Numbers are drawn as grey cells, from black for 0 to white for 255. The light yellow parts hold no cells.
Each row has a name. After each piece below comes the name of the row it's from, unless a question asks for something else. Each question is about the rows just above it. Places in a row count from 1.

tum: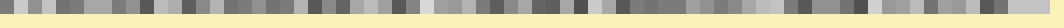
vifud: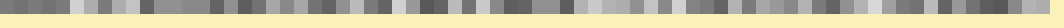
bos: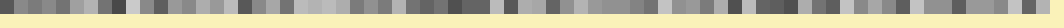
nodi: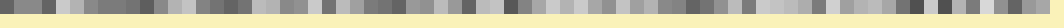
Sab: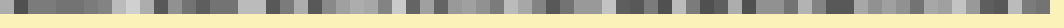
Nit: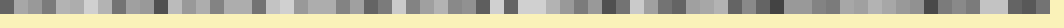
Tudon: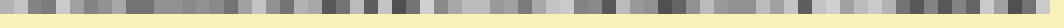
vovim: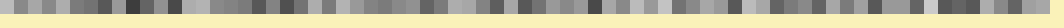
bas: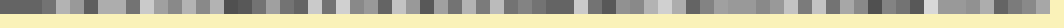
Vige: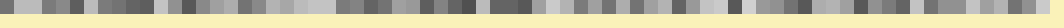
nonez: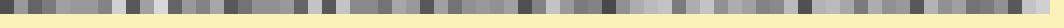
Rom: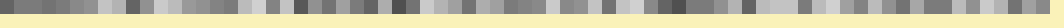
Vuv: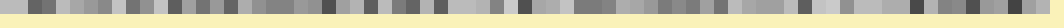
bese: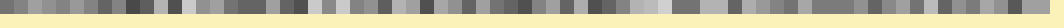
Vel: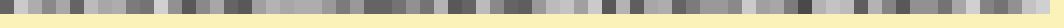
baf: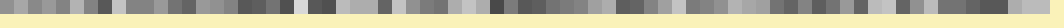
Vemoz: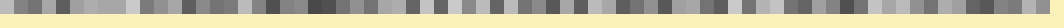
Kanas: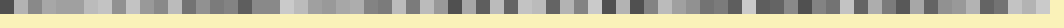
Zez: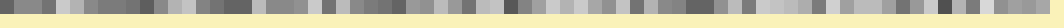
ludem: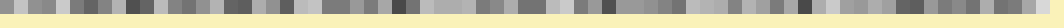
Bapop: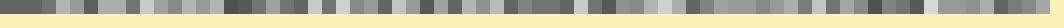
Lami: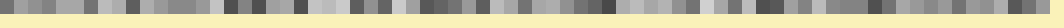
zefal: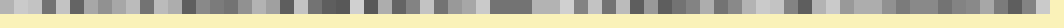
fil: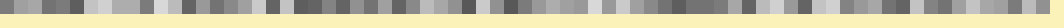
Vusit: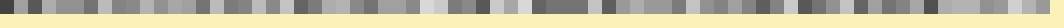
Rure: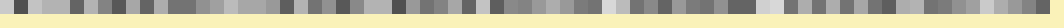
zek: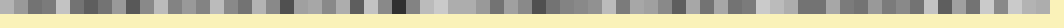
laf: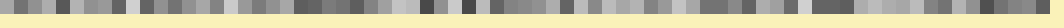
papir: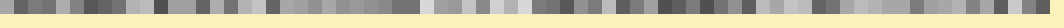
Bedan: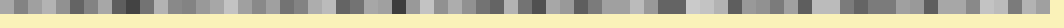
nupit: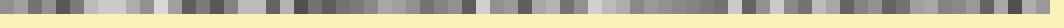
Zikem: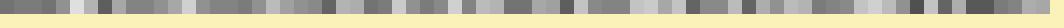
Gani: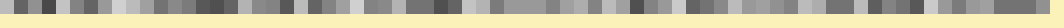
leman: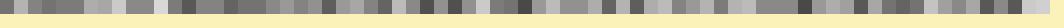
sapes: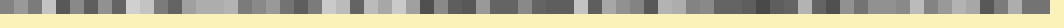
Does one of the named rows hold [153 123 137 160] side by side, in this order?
no
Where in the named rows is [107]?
laf, 57
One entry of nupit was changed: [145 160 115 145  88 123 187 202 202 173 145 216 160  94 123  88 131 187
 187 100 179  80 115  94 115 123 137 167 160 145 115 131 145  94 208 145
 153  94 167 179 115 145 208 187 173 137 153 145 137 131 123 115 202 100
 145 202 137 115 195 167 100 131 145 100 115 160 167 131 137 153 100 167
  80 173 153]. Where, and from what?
59, [187]

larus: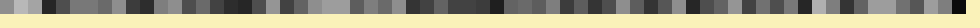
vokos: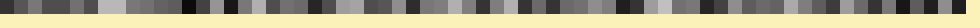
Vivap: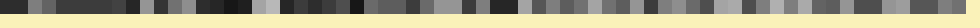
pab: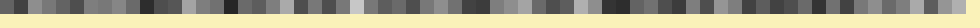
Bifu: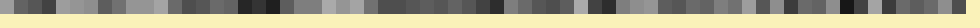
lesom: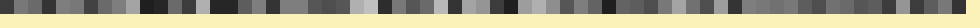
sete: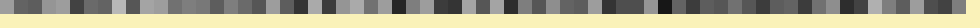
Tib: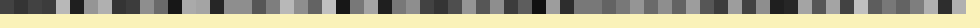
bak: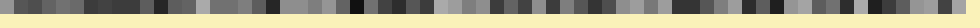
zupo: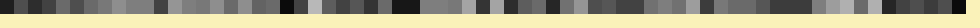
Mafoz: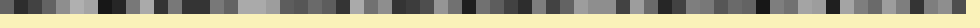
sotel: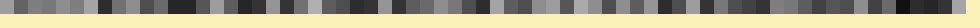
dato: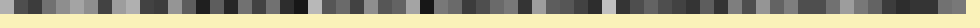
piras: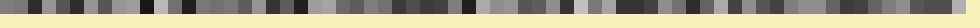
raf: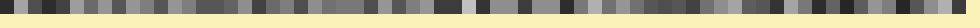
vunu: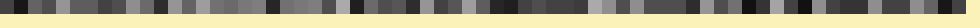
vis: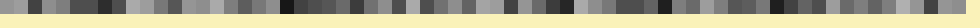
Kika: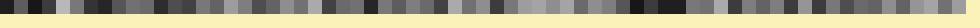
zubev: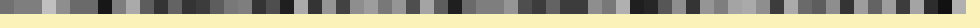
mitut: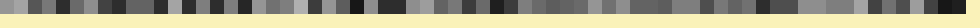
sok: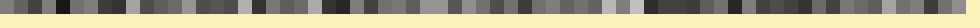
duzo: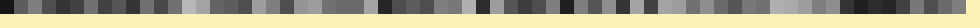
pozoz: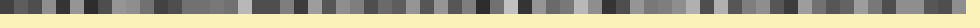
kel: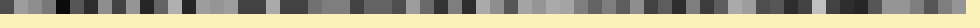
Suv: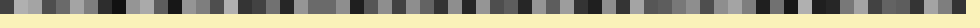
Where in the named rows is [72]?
duzo, 12
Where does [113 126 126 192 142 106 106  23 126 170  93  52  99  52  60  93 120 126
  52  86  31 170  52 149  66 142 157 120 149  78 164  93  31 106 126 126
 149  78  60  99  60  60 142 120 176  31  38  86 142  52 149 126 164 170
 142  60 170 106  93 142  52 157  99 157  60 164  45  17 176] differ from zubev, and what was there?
20, [78]
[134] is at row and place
pab, 9

